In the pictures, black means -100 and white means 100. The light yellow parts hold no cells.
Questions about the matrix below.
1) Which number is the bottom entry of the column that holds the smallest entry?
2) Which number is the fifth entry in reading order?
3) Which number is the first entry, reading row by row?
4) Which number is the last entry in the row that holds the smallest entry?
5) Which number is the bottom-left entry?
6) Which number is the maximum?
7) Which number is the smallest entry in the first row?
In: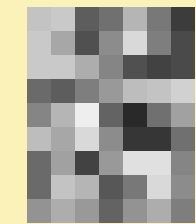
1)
15
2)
42
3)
53
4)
26
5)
15
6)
87
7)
-53

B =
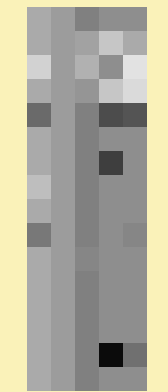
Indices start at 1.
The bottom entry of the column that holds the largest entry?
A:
11
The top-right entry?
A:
11
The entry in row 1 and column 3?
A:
0
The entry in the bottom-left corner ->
33
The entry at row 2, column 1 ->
33
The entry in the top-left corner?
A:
33
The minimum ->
-91
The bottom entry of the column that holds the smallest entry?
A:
11
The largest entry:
77
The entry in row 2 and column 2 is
22
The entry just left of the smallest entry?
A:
0
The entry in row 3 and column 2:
22
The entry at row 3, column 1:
65
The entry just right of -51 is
11
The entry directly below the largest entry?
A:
71
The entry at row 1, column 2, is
22
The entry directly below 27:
39
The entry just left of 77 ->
11
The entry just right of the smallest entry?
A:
-12

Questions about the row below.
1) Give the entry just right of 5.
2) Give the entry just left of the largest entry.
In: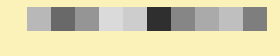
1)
33
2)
17

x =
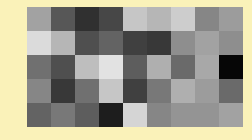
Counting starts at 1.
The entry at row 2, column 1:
72
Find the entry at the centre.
-27
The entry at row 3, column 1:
-12
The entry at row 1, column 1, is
27
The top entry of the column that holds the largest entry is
-44
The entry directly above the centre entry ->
-50
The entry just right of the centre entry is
37
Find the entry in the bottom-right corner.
27
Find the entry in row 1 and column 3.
-62
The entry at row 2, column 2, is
43
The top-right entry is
22
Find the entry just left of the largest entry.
49
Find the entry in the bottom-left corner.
-22

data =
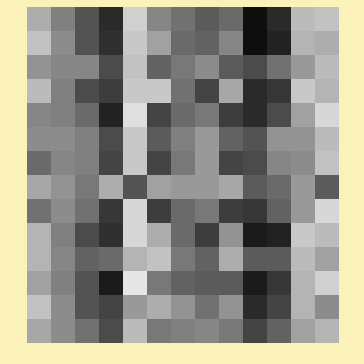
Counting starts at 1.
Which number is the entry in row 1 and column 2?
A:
0
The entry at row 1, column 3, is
-35
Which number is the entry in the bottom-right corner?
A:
41
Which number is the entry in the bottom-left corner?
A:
31
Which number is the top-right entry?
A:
52
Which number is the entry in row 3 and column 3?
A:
5
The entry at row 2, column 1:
52
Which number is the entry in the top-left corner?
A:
36
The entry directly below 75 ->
57
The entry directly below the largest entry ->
20
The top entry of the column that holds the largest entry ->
63
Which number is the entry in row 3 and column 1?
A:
15
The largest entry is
80
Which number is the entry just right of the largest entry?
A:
-6
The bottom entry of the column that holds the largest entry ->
47
